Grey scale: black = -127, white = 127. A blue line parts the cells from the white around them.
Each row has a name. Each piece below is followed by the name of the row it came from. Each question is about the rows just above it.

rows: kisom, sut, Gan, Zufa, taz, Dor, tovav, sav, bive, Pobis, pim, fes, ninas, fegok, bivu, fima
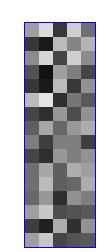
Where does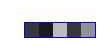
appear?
taz
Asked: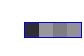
Pobis
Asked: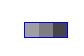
Zufa
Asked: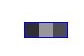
tovav
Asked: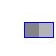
sut
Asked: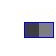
bive

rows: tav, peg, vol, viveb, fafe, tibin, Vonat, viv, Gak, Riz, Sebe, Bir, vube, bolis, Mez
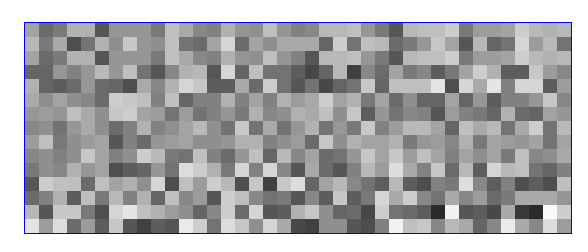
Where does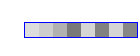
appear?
Sebe
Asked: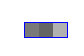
Vonat

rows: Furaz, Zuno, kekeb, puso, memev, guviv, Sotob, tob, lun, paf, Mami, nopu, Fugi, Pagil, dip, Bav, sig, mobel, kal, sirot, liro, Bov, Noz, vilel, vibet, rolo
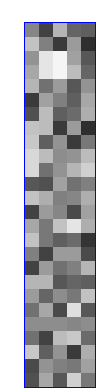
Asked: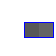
kal
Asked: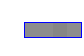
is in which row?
Bov

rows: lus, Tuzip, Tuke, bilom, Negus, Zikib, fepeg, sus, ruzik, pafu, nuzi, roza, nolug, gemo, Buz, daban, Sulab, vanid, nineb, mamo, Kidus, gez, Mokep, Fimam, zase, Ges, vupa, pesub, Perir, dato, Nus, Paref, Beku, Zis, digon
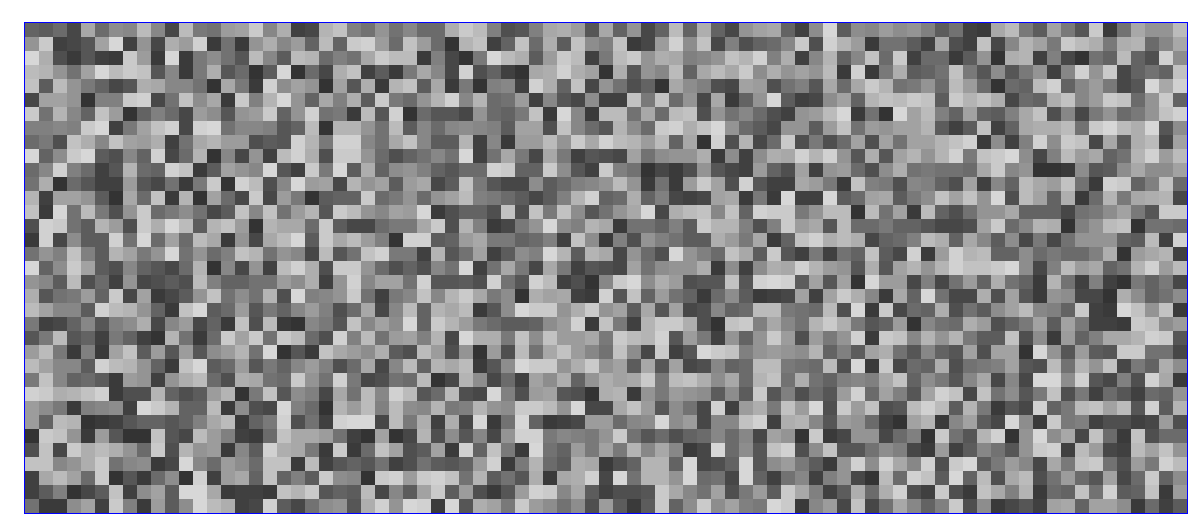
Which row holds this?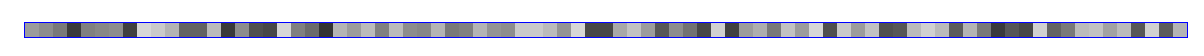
pesub
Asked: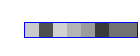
Tuzip

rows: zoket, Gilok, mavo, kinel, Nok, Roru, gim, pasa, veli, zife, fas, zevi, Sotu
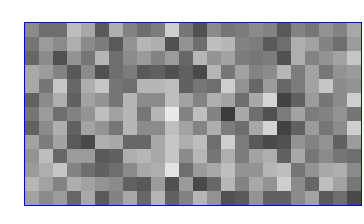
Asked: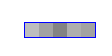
Roru
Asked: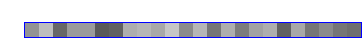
zife
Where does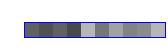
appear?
kinel
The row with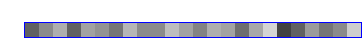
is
Roru
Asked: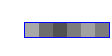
gim
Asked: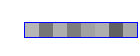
zife

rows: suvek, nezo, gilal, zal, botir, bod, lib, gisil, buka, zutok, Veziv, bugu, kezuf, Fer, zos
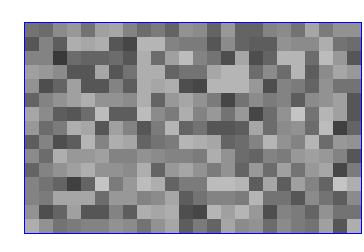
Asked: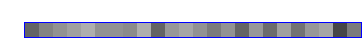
Veziv
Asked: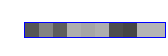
botir
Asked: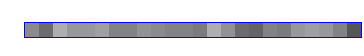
zutok
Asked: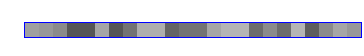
zal
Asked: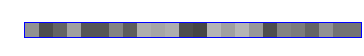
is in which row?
Fer

